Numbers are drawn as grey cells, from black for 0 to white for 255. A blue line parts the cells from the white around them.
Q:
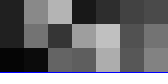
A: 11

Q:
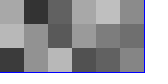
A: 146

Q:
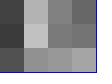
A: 145

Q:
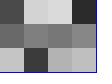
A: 59

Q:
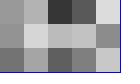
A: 165

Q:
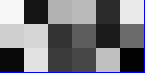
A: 226
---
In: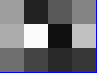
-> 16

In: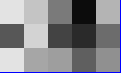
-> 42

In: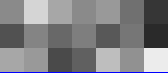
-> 118

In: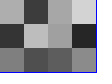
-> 160

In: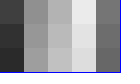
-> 227

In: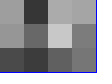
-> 200

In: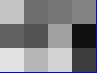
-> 161

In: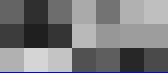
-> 158

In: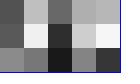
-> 206
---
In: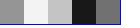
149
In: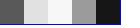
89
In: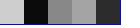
206
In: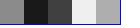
139
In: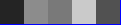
36
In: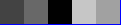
67
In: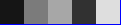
21
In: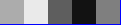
172
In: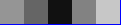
149
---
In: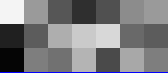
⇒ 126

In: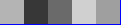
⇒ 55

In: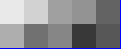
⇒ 113

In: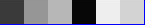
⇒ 150

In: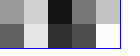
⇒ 230

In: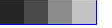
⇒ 73

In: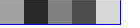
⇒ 41

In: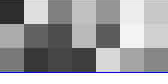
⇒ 56

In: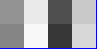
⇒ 248
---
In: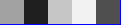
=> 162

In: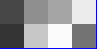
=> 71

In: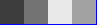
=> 60

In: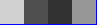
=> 209

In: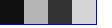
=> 16

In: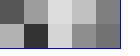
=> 86
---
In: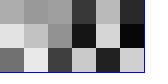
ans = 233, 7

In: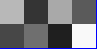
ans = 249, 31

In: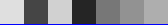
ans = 223, 37

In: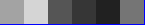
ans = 213, 33

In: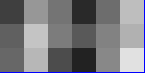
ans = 225, 34

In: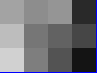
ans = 209, 20

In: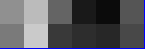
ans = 202, 11

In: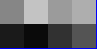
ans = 195, 10
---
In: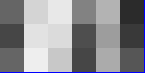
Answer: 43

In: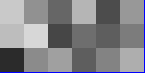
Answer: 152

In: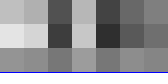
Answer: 127

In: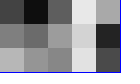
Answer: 169

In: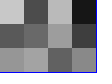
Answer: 22

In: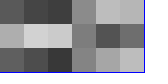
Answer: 182

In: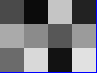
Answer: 34
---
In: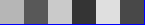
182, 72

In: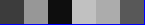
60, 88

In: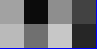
162, 38

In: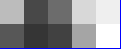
188, 255

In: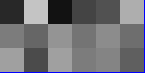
40, 95

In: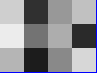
207, 215

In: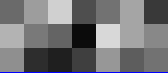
106, 114
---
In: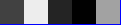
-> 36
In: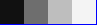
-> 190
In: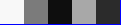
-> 14
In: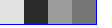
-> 156
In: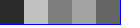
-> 126
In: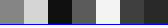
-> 16
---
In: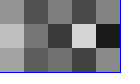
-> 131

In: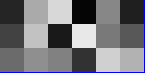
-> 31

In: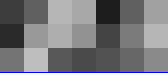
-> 161

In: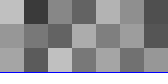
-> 79

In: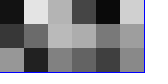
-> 208

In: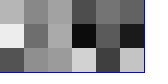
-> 98

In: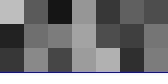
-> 77

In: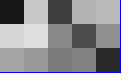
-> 186

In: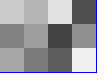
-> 79
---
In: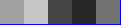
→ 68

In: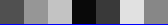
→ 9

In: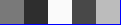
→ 250

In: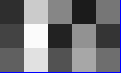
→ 34

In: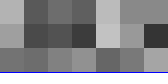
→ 60

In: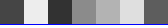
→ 139
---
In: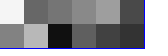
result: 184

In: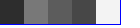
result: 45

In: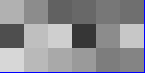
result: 185

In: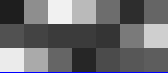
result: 101

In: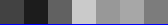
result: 97

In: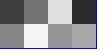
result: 41

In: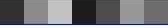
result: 194
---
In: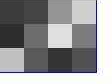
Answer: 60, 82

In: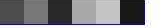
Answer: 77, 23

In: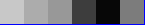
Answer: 200, 124

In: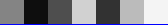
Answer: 132, 244

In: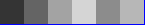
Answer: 52, 183

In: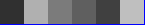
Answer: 48, 191

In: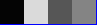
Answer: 4, 132

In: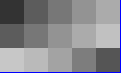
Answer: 51, 85

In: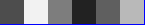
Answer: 77, 185

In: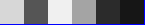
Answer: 215, 22
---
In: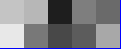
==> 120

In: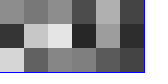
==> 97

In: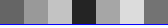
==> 153

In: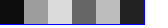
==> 157

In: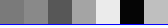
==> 137

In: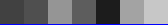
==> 79

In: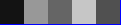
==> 152
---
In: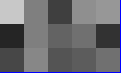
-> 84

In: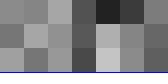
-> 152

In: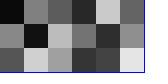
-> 159

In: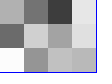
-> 193

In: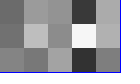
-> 163

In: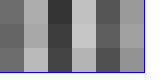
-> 67

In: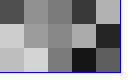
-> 123

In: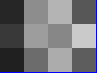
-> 172

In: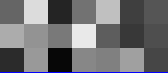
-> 7
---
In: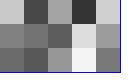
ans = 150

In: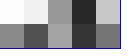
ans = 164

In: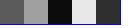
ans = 12

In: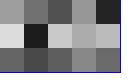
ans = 94

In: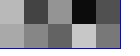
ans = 99

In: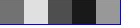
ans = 78

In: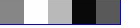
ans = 185
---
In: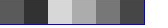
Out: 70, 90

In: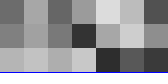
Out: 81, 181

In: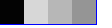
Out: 149, 3

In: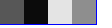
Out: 142, 87

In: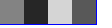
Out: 88, 131

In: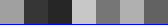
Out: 98, 160

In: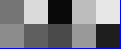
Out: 231, 140

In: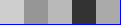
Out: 170, 206
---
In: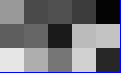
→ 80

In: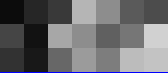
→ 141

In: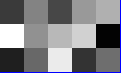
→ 71

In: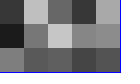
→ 103

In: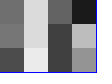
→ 219

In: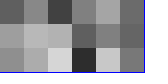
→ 128

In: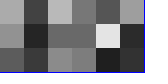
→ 119
